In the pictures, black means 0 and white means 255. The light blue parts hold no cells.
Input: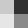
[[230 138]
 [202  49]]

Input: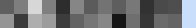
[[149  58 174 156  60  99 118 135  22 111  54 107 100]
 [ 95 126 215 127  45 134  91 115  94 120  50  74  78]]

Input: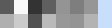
[[175 203  81 186 152 148 179]
 [ 90 248  51  95 148 126 150]]

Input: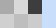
[[208 190 204]
 [170 217  61]]

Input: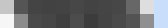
[[246 140  73  70  63  76  60  68  74  83 143]
 [198  85  68  66  67  71  67  69  71 103 222]]

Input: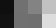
[[ 18 112 111 221]
 [ 15 113 131 193]]
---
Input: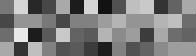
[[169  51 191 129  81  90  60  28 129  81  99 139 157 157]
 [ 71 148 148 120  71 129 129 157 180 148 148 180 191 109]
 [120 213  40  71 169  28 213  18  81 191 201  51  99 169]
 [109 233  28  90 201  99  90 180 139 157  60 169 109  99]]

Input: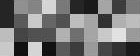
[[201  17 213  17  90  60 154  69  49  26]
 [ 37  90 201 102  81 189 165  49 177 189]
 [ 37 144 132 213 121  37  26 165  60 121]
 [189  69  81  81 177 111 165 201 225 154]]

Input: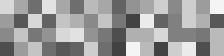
[[156  87 216  99 196 176 137 196 119  66 235  99 128 206 176  87]
 [ 78 156 196 110  87  99 206 110  66 244 186  66 206 235  78 186]
 [137 196 119 147 216 226 147 119  78 176 176 216 128 128 119 186]
 [216 167 110 226 167 110 186 167  99 147 167 206 137 206 156 244]]

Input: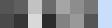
[[ 74  54 217  44 130 153  85]
 [ 85  95 194 107 165 141 118]]

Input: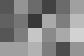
[[ 86 126 198 138 169 210]
 [160 160 178 126  76 148]
 [ 86 148 107  66 107 160]
 [ 97 117  55 169 126 187]]

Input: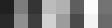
[[ 41 144  62 209 156  74 243 106]
 [ 32 125  52 188 177  94 252 115]]
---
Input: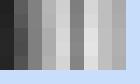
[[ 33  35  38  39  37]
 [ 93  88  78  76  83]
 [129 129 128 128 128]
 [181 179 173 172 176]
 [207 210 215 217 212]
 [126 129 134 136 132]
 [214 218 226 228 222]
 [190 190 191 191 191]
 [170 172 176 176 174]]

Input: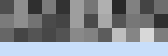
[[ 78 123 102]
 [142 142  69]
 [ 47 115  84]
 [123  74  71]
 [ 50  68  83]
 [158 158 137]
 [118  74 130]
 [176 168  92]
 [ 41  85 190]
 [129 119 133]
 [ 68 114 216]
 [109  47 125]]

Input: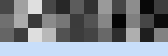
[[ 71 112 101]
 [161 171  61]
 [223  56 222]
 [ 71 139 185]
 [ 39 119  82]
 [ 92  59  60]
 [ 50  83  68]
 [154 134 104]
 [ 70   5  45]
 [141 128 175]
 [  8  70  30]
 [ 61  12 130]]

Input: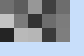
[[112 195  36]
 [ 93 123 185]
 [151  50 182]
 [ 64 109  59]
 [109 124 126]]

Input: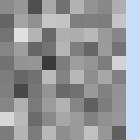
[[139 101 115 133 114 125 127 133 215 124]
 [151 164 224 158 147 103  72 176 185 180]
 [ 79 144 180 102 149 113 118 122 107 124]
 [169 198 105 115  58 186 148 155 137 184]
 [113 195 175 181 125 131 105 178 166 142]
 [178 126 173 126 158 183 113 133 155 154]
 [147 127 185 102 148 142 153  96 129 192]
 [136 125 154 155 125 167 129 125 145 151]
 [174 196 134 115 210 128 146 147 151  95]]

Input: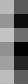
[[185 149 195 144 160 188]
 [ 90  12 110   1  36  95]]
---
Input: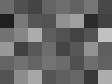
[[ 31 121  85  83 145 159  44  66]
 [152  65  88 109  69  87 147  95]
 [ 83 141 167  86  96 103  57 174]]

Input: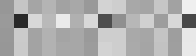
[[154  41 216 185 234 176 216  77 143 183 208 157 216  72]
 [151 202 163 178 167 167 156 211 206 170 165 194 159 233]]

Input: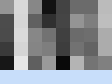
[[ 76 214  96  48  69 148 126 190]
 [ 58 213 133 126  61 114  99 172]]

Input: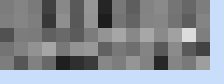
[[127 133 126  55 143  88 148  29 116 100 132 134 115  93 132]
 [116 130 146 166 120 147 152  97 120 110 132  89 139  89  66]]

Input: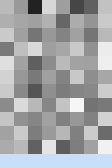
[[175 166 160 177 102 172 148 202]
 [121 191 217 159 167 201 145 236]
 [210 152 121 160 131 200 142 167]
 [139 218 184 134 195 246 115 121]
 [162 202 125 154 183 128 203 107]]

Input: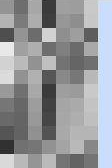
[[179 123 173  62 151 142 199]
 [232 160 174 110 128 107 169]
 [219 146 177  86 137 119 184]
 [118 103 157  65 165 170 195]
 [ 85  99 145  83 169 181 181]
 [217 185 149 186 116  99 116]]

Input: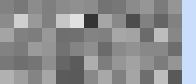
[[139 207 153 128 198 225  52 166 137  77 129 101 129]
 [130 123 155 149 114 132 143 107 138 146 136 136 109]
 [177 158 132 166  91  90 137 168 129 165 110 189  89]]
